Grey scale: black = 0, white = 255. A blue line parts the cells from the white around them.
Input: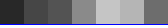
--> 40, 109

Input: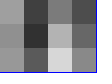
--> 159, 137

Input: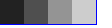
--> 34, 205

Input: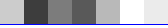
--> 204, 235

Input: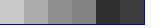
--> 201, 61

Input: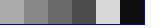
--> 171, 14

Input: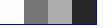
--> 253, 39
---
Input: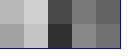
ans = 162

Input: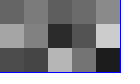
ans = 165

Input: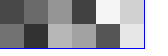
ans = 114

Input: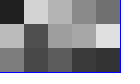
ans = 187

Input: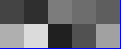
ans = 175

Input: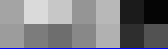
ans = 156

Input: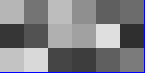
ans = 54
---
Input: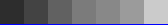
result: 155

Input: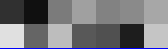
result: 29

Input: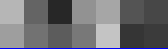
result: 53

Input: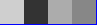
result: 172

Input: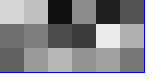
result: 161

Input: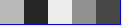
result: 144
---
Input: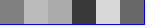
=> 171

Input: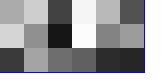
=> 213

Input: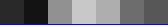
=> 145

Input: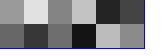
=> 188

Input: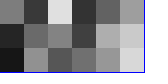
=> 202

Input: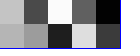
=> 196

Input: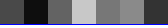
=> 119

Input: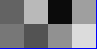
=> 159

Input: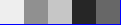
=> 144
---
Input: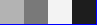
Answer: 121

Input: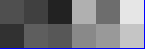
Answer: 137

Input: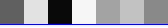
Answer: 163

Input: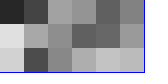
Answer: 174

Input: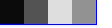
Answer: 83

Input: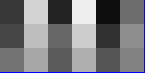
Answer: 175
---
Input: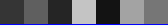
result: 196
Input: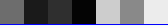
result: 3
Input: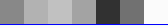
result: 163
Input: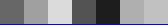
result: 83
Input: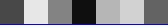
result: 15
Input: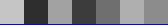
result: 60
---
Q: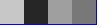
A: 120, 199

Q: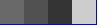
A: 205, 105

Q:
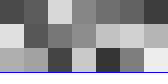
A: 61, 174

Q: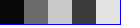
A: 228, 8

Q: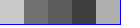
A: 174, 202

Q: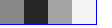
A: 245, 135
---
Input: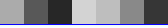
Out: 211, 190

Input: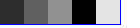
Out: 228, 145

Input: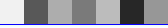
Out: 240, 188

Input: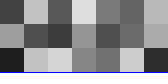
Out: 221, 213

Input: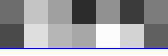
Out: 251, 222

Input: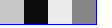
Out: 235, 200

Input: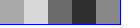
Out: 216, 170

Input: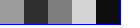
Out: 213, 156

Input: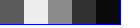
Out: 237, 139

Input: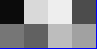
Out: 238, 217
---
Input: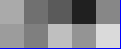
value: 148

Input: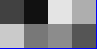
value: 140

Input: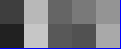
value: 81

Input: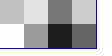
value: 28

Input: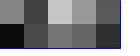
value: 102

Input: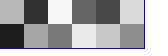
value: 199
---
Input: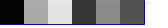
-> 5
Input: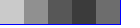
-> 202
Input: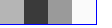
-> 181
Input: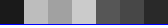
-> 26
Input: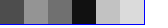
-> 77
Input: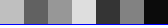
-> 191
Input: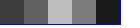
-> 60
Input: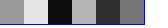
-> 153
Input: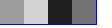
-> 156
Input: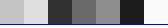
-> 196
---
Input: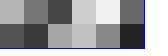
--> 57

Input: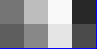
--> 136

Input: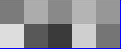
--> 88

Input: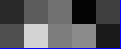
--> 211

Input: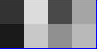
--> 200

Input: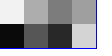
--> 86
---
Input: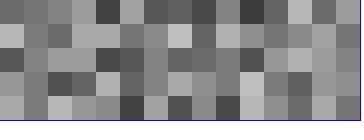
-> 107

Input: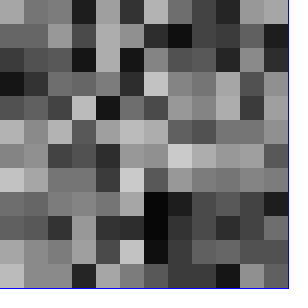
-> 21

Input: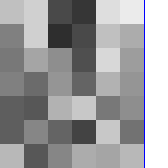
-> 172

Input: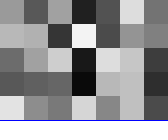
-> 135

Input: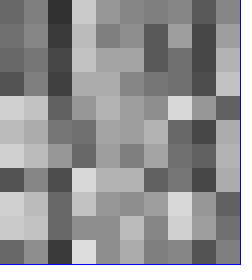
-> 134

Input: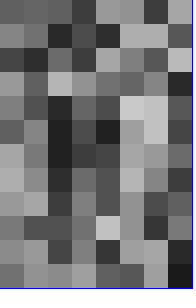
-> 87

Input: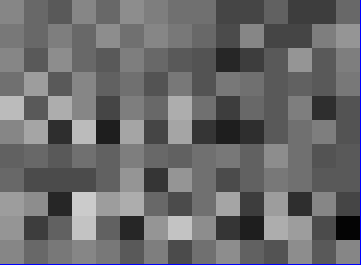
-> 141
